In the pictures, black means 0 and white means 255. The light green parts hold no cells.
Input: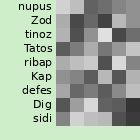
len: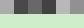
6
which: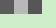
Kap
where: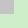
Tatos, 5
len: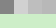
4
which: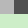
sidi
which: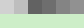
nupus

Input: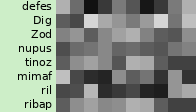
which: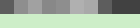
ribap
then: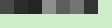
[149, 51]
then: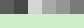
[155, 213]
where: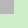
ril, 2
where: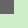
nupus, 4
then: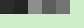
[51, 149]
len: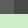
2

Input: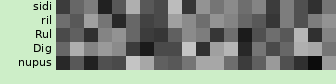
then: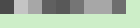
[60, 96]
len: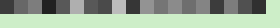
19
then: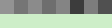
[48, 117]
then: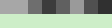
[12, 154]
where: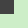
ril, 6
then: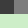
[80, 48]
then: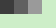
[80, 48]

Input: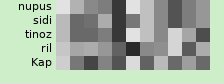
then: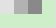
[125, 56]
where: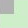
nupus, 1
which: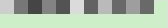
Kap
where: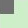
sidi, 2
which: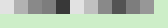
nupus
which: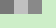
sidi
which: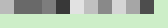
tinoz

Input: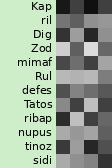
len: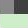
2
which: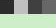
ribap
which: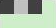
Tatos
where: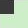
tinoz, 0
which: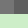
ril
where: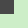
mimaf, 0

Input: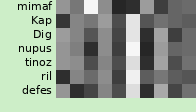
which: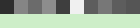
ril
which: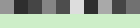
defes
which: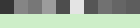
Kap
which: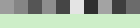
Dig
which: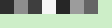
nupus
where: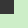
Kap, 0

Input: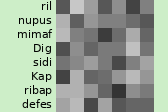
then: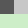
[157, 87]
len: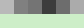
6
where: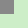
sidi, 1
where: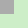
mimaf, 5
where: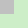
Dig, 5
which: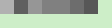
nupus
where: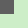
nupus, 1

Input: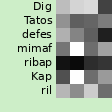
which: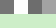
mimaf
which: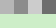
ril

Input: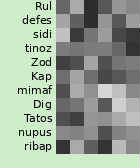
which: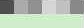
mimaf
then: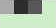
[150, 136]
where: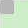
ribap, 4
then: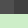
[150, 144]
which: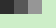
Rul
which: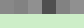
nupus

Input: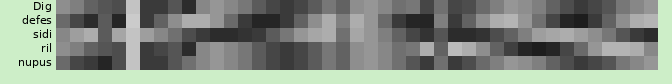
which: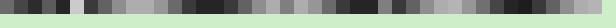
defes
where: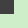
ril, 32
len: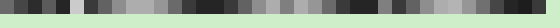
39
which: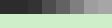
sidi

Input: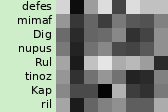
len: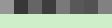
8
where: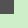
mimaf, 6
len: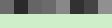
8
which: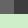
mimaf
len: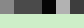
6

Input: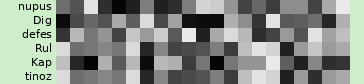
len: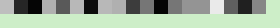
19
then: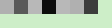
[118, 5]
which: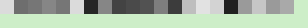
Rul

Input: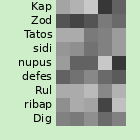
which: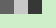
nupus
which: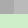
Rul
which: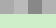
Rul
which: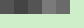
Zod
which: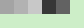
Kap
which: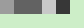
nupus
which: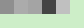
ribap

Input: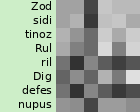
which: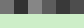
defes
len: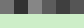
6
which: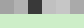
sidi
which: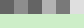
Dig

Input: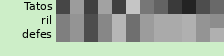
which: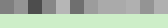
defes

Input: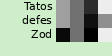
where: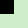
Zod, 2
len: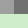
2

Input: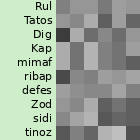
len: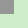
1
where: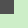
tinoz, 5
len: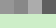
4
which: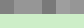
Rul
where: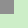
defes, 1

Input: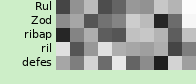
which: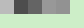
Rul
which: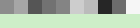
Zod
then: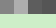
[193, 199]

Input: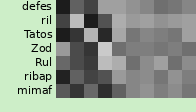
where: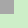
Tatos, 4
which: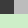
Rul
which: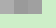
ril
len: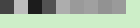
9

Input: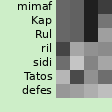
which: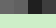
mimaf
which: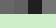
Kap
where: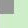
defes, 0

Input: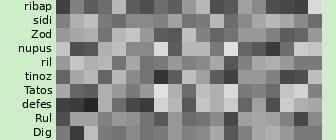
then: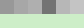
[152, 93]
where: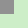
Rul, 5
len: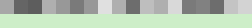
18

